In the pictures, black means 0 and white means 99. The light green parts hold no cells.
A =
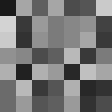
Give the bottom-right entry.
29
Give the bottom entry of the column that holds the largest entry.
41
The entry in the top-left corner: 10
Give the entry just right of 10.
64
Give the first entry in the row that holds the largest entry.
82
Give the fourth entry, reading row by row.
64
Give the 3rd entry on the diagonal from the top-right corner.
52
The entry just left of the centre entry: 29
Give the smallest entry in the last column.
19
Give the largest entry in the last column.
78
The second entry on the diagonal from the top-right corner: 56
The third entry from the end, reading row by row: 60

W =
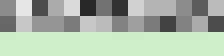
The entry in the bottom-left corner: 40
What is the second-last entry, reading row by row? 66
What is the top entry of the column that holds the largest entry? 89
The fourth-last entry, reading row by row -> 26
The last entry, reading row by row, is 29
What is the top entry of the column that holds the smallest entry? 16
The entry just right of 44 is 19

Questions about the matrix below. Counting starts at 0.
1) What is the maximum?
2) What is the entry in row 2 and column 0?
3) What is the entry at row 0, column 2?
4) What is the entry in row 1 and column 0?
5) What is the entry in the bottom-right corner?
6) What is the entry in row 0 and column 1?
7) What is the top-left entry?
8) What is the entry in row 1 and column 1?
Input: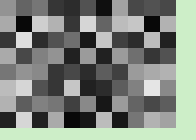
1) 89
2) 21
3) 46
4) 66
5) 63
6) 39
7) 57
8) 3

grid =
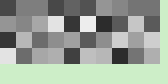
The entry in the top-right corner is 45
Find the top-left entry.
28
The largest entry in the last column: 80
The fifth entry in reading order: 38
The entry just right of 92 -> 17
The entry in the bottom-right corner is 68
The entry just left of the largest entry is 21
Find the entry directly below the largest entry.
35
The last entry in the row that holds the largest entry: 35
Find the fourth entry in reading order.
28
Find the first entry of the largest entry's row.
58

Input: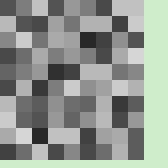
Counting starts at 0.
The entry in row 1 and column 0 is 72
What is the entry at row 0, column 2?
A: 75
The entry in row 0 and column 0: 32
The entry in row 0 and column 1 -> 48
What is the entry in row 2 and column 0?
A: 52
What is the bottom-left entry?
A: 25
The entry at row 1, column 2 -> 28
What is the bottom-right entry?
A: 36
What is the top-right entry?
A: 75

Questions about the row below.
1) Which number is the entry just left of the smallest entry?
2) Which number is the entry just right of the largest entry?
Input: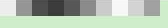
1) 30
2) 82

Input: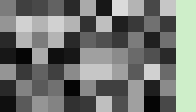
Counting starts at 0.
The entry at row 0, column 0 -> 48
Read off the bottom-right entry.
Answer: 28
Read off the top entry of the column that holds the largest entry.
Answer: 85
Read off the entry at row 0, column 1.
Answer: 25
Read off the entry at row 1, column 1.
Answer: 81
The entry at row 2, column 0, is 16
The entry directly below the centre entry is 77
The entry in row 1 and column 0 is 58
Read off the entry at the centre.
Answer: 62
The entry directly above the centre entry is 38
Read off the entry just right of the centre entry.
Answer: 62
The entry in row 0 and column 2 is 28
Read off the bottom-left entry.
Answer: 6
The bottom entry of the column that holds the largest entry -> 31
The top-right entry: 77
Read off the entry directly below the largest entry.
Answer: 12

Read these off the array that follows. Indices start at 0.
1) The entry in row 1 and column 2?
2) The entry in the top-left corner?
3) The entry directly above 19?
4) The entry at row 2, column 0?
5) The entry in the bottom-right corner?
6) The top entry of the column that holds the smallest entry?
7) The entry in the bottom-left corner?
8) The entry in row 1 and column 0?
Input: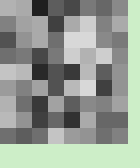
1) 66
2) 69
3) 36
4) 32
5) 50
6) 12
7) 43
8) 50

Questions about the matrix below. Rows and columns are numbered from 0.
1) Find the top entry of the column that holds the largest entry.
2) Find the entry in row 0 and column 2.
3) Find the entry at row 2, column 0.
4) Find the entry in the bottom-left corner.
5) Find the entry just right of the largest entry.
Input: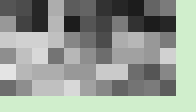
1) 33
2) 15
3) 78
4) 42
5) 71

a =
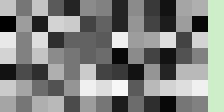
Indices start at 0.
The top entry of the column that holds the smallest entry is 76
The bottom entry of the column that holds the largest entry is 11
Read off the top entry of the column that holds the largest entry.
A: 14
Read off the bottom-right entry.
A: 50
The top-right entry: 68
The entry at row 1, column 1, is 61
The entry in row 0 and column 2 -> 76
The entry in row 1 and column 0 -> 0
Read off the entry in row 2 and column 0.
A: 90
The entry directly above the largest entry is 22
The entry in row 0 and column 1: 46
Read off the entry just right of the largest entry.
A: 35
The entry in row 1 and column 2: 11
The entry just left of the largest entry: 86
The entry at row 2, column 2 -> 86
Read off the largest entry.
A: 96
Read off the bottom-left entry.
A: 64
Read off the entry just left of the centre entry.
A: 38

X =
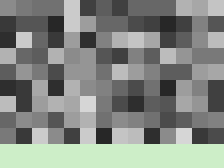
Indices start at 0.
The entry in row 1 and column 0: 22
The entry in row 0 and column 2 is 44
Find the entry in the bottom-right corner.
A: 29
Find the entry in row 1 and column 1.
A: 33
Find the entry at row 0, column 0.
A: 54
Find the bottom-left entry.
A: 47
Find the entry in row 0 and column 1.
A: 47
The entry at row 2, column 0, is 18
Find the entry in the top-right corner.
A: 76

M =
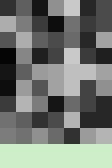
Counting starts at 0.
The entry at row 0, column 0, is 19
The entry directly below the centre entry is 63
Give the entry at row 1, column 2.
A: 23
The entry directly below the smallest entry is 8
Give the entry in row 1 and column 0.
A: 67
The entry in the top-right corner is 29
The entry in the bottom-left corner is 48
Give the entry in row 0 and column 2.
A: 8
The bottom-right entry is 70
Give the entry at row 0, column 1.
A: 37
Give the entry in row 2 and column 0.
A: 33
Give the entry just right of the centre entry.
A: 74
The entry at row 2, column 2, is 37
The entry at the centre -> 63
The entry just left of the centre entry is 60
